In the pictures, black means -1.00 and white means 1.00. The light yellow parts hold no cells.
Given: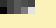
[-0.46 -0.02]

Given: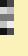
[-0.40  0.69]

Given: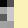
[-0.35  0.32]

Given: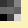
[ 0.03 -0.15 -0.98]

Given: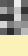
[-0.16  0.52 -0.61  0.67]

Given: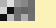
[-0.14 -0.21 -0.13]

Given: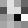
[-0.19  0.72  0.33  0.30]

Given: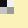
[0.89 0.54]

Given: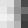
[-0.43  0.14  0.83  0.79]
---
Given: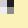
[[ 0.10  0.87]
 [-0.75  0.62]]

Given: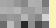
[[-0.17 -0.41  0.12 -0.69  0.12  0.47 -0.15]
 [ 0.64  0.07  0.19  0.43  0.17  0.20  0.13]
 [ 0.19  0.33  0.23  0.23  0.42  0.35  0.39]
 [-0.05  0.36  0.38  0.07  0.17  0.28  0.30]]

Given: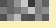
[[-0.27  0.10 -0.39 -0.33  0.47  0.09 -0.36]
 [ 0.11 -0.01  0.54  0.12 -0.07 -0.20 -0.02]
 [-0.23  0.05 -0.56  0.57  0.16 -0.20 -0.36]]

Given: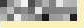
[[-0.74  0.44  0.25  0.21 -0.81 -0.09  0.18  0.27  0.85 -0.13  0.41]
 [ 0.06  0.04  0.02  0.01 -0.04  0.80 -0.16  0.07 -0.04  0.49  0.19]
 [ 0.40  0.45  0.80  0.03  0.38  0.04 -0.37  0.89  0.51  0.14 -0.53]]

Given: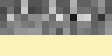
[[ 0.19 -0.08 -0.19 -0.09 -0.02 -0.23  0.17 -0.32  0.06 -0.14  0.19  0.21
   0.15  0.16 -0.04 -0.02]
 [ 0.13 -0.12 -0.24  0.06  0.05 -0.22  0.03 -0.03 -0.05 -0.15  0.10 -0.08
  -0.03  0.08  0.02 -0.19]
 [-0.03 -0.60 -0.23  0.66  0.59 -0.80  0.08  0.74 -0.14  0.30  0.09  0.10
  -0.18 -0.01  0.56 -0.31]
 [-0.34  0.06 -0.23 -0.11 -0.13  0.28 -0.34 -0.19  0.52 -0.24 -0.40 -0.48
   0.58 -0.41 -0.10 -0.42]
 [-0.29  0.16 -0.08 -0.25 -0.24  0.37 -0.28 -0.30  0.37 -0.21 -0.34 -0.35
   0.42 -0.33 -0.21 -0.21]]

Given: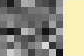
[[-0.84  0.47 -0.16 -0.08 -0.49  0.05  0.36  0.61  0.08]
 [-0.19 -0.59  0.69  0.13 -0.01 -0.30  0.13 -0.34 -0.06]
 [-0.08  0.34 -0.41 -0.13 -0.49 -0.35 -0.22  0.43  0.06]
 [ 0.36 -0.53 -0.86 -0.34  0.25  0.46 -0.64 -0.84 -0.63]
 [-0.29  0.27 -0.42 -0.15 -0.31 -0.11 -0.15  0.15 -0.12]
 [-0.09  0.02 -0.16 -0.19 -0.23 -0.21 -0.08  0.06  0.02]
 [ 0.25 -0.36 -0.03 -0.09 -0.09 -0.27 -0.37 -0.35 -0.18]
 [ 0.12 -0.55 -0.41 -0.32  0.29  0.35 -0.31 -0.79 -0.44]]

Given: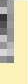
[[ 0.00  0.13]
 [ 0.54  0.69]
 [ 0.42  0.18]
 [ 0.17  0.55]
 [ 0.14 -0.16]
 [ 0.22 -0.36]
 [ 0.16 -0.58]
 [ 0.25  0.51]
 [ 0.27 -0.03]]
